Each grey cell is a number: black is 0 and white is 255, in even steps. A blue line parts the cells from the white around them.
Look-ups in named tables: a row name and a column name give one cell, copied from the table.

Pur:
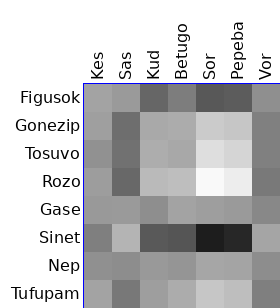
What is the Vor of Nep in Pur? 141
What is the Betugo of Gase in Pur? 163
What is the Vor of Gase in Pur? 136
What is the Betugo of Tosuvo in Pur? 168
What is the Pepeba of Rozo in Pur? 237
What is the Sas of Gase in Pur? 154
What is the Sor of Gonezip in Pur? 203
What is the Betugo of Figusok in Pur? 125
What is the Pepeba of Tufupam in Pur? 190
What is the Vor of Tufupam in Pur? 127
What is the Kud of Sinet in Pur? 89
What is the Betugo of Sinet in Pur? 85
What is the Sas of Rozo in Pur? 104
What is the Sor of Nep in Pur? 166
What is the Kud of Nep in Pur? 153
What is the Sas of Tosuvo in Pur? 113
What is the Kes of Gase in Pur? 153
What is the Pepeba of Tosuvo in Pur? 213
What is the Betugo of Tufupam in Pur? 172
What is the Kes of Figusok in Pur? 163
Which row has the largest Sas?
Sinet

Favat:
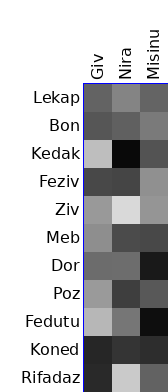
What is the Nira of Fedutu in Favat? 118
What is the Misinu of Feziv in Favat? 144
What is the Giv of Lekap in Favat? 99
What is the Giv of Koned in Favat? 38
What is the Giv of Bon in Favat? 86
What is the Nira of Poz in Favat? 62
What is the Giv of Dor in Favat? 108
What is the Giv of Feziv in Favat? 72
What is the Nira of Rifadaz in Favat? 202
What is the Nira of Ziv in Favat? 217
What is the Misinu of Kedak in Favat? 83
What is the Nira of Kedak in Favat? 9
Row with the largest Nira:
Ziv

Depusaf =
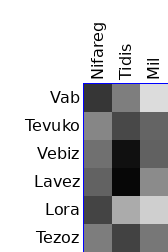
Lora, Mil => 207
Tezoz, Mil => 119
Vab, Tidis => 126
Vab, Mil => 220
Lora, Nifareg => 68
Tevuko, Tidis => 72
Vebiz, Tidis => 16
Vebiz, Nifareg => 112
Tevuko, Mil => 100
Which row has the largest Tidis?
Lora

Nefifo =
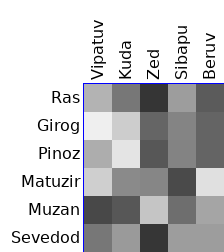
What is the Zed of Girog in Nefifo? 101
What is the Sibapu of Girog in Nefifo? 132
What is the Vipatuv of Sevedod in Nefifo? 119
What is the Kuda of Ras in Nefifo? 119
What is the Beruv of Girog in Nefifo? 100
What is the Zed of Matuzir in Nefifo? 134
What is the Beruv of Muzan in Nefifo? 165
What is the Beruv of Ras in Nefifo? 91
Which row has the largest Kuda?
Pinoz

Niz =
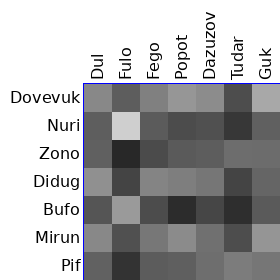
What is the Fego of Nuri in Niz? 91
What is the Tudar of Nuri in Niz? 55
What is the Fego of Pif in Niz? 92
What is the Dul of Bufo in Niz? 85
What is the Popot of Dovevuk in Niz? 150
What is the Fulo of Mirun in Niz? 80
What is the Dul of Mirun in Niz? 136
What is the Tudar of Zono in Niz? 109
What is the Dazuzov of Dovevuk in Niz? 140

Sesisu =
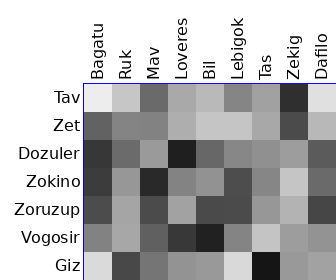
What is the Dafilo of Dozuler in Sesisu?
91
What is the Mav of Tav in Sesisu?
106
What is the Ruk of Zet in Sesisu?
132
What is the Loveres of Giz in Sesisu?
147
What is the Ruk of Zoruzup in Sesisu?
165
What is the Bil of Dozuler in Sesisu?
103
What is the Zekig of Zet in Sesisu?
75

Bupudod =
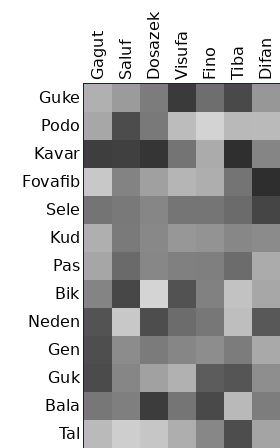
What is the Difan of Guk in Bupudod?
142
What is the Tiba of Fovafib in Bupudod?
116
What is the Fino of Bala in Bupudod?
73
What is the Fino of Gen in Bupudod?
141
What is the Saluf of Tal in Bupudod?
206
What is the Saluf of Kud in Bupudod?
122
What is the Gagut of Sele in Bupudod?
116
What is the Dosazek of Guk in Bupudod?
161
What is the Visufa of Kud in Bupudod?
151
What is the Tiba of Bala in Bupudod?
185
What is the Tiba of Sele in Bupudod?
107
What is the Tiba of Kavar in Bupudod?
47
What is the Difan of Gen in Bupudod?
169
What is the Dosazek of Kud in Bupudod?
136
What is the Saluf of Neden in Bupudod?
200
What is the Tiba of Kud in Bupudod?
135

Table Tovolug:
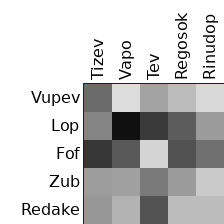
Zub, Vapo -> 160
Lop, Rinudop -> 155
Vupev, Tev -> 163
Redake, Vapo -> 179
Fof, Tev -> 212
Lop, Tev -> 58
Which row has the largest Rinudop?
Vupev

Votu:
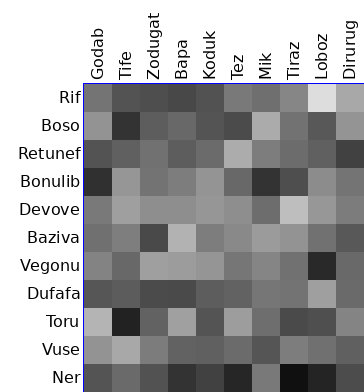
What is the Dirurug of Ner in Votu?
76
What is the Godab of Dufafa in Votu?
86
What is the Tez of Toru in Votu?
157
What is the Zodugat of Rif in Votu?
78
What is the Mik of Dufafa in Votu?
118
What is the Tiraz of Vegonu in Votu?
113
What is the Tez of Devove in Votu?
142
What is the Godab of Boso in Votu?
147
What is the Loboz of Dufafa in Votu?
159
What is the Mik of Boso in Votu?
171
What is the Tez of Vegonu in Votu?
118
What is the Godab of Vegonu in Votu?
131
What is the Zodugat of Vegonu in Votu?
159
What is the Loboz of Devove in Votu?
151
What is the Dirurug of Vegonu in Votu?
105

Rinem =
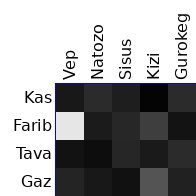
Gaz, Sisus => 17
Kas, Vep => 24
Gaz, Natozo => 24
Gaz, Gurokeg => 33
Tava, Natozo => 13
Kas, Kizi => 4
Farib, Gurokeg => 19
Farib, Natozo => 27
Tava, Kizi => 26
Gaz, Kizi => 84
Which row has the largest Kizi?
Gaz

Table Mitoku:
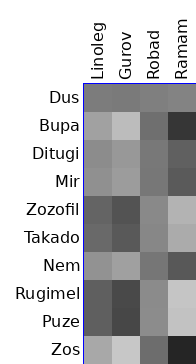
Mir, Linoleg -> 144
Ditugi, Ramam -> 96
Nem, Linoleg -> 146
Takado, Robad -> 135
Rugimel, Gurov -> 73
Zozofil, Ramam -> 179
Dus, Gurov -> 122
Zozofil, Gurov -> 83
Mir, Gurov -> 156
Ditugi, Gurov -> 152
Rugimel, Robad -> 139
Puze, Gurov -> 71
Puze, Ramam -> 194
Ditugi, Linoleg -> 140
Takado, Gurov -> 89
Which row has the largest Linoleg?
Zos

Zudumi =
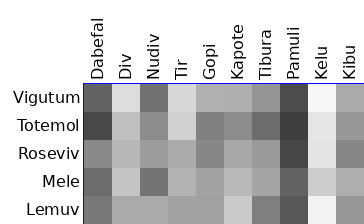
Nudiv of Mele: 116
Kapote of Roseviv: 168
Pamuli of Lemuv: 87
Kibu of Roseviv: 135
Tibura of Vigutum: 149
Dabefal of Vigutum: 99
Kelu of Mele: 205
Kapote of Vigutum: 175
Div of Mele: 197
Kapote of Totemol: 140
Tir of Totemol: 209
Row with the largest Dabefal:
Roseviv

